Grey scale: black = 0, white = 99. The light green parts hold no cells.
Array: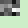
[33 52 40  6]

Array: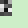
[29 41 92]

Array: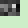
[23 50 19 35]

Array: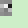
[55 94 73]

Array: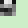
[11 68 22 61]

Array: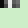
[ 4 28]

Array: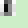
[98  5 55 93]

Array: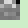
[46 55 47 53 51]
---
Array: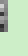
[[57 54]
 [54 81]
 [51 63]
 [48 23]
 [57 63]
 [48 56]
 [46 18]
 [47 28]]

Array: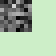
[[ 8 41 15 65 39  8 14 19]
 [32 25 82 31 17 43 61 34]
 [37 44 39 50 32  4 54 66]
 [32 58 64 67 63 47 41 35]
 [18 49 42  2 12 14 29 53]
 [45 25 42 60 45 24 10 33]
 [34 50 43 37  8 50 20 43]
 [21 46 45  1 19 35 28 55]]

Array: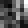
[[10 12 39 65 42 99 14]
 [ 9  2 35 67 30 91 24]
 [35 24 46 44 15 66 31]
 [29  5 19 65 40 53 44]
 [25 26 17 70 20 34 19]
 [32 27 41 25  7 22 45]
 [26 12 23 36  7  8 53]]

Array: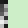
[[ 9 11]
 [68 27]
 [49 30]
 [73 37]
 [19 75]
 [77 92]
 [11 75]]

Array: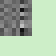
[[50 48 39 43 24 36 47 37]
 [38 41 47 45 59 50 42 48]
 [53 46 32 49  7 30 37 32]
 [38 42 51 42 65 51 45 51]
 [49 46 35 46 22 36 43 36]
 [40 45 50 38 61 50 53 49]
 [36 42 54 38 74 55 51 54]
 [53 47 31 48  7 30 40 31]
 [48 45 34 49 17 33 37 35]]

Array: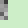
[[23 56]
 [55 62]
 [62 59]
 [75 38]
 [45 67]]

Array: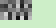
[[50 36 40 67 20 47 53 53]
 [20 60 29 77 12 69 24 27]
 [34 47 48 60 32 41 50 37]
 [81 19 64 33 56 22 63 58]
 [72 21 67  6 83 11 73 60]]

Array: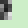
[[22 66 20]
 [16 28 57]
 [11 33 44]
 [49 87 26]
 [54 78 24]]

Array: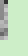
[[20 57]
 [67 55]
 [77 54]
 [64 54]
 [73 53]
 [62 71]
 [71 68]
 [48 57]
 [54 41]
 [76 66]]
